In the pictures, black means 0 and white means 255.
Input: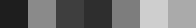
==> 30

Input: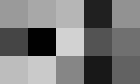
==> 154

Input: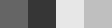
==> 101

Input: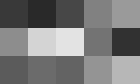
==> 57

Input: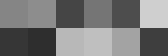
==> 133

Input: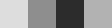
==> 221

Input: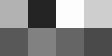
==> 178

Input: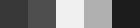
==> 56
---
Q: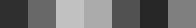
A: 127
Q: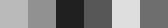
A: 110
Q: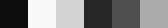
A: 171
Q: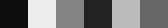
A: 103
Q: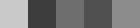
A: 140
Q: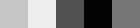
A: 118
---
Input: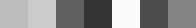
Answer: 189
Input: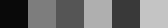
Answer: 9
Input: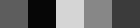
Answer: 93
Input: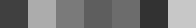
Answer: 64
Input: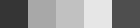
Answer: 53
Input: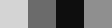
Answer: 212
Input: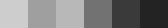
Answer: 205
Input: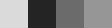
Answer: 218
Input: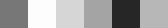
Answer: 119
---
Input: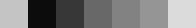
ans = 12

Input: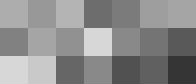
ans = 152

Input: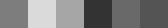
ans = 218

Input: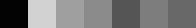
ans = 210

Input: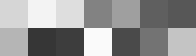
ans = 243

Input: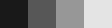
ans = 87

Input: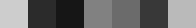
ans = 43
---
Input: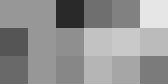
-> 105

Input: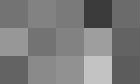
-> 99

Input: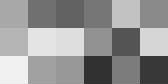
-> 240

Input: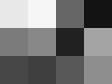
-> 70

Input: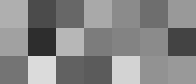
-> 116

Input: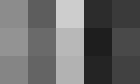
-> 133

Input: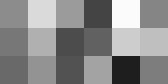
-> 105

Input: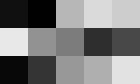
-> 8

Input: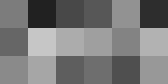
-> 138
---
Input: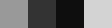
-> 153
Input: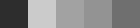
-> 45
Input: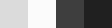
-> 219
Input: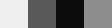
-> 238
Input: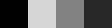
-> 1
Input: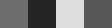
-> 110
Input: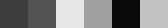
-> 61
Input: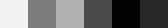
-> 242
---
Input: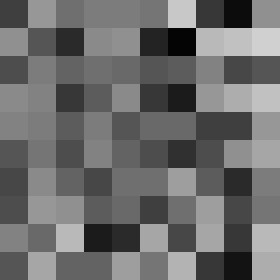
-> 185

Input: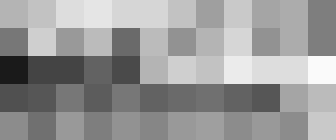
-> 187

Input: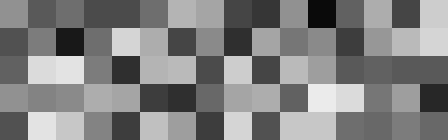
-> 39

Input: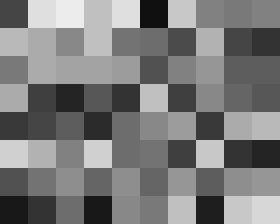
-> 150

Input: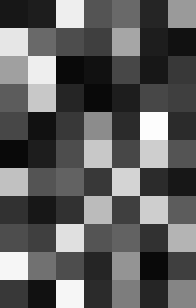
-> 63

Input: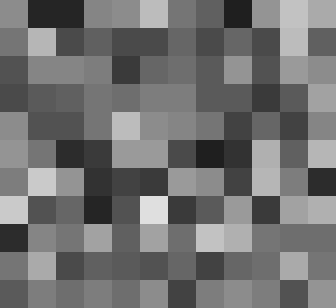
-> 117
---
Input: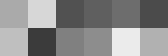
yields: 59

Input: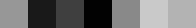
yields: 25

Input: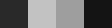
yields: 194

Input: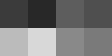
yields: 216

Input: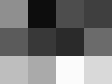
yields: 170

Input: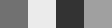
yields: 235

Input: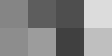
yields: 156

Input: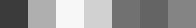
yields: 175
